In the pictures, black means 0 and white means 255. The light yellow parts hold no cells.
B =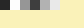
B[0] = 39
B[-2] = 178

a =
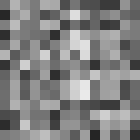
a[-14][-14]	112
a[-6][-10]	104
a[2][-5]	101
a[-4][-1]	97
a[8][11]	159
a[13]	[122, 130, 145, 169, 190, 152, 133, 91, 158, 37, 159, 86, 139, 47]
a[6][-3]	105
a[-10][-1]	104
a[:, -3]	[58, 143, 62, 176, 152, 175, 105, 173, 159, 165, 58, 173, 149, 86]
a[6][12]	146
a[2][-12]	121
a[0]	[112, 179, 144, 123, 173, 169, 77, 117, 79, 77, 58, 58, 147, 102]
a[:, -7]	[117, 221, 112, 215, 211, 105, 143, 171, 210, 207, 118, 132, 148, 91]
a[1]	[39, 145, 173, 119, 77, 97, 148, 221, 151, 98, 128, 143, 105, 94]
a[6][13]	55
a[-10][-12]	103
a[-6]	[107, 164, 96, 149, 104, 117, 164, 210, 230, 112, 160, 159, 74, 106]
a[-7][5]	46
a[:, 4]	[173, 77, 179, 109, 90, 209, 147, 160, 104, 116, 172, 115, 132, 190]
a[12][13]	81
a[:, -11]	[123, 119, 118, 113, 151, 150, 127, 102, 149, 147, 124, 115, 121, 169]
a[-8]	[51, 117, 207, 127, 147, 109, 133, 143, 110, 51, 120, 105, 146, 55]
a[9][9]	117
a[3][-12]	123

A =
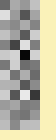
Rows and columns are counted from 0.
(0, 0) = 106
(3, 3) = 205
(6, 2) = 109
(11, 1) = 128
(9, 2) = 233
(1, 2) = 85
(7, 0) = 205
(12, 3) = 190
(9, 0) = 205
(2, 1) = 138
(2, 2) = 171
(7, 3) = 107

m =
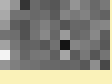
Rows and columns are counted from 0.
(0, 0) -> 179
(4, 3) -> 100
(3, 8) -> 109
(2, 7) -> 104
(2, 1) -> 94
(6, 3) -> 113
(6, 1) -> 127
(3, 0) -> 114
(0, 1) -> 148
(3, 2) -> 82
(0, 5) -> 86
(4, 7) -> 133
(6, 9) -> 142
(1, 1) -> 114
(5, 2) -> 102
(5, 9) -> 86
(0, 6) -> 111
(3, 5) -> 103
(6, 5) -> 104
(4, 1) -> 118
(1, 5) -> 90
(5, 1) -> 135
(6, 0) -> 149

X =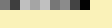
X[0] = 119
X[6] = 139
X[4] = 192
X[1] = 62

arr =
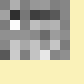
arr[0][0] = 128
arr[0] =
[128, 175, 128, 151, 154, 128, 134]
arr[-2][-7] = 135
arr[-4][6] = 130
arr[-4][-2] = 179
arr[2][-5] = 129
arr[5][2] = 127
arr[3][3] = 138
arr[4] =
[135, 198, 168, 194, 150, 197, 124]
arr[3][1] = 146
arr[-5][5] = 89
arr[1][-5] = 119
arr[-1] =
[88, 203, 127, 195, 231, 134, 143]

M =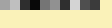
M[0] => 163
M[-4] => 47
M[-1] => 59
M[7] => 212
